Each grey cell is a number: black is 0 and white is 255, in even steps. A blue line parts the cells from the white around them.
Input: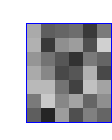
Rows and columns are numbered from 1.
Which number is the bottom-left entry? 94
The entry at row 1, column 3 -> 101
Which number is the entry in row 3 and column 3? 86
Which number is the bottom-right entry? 101
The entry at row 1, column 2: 94
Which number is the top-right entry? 122
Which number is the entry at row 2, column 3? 143
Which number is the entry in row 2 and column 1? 177
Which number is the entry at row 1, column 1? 170
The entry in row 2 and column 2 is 57
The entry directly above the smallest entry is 201
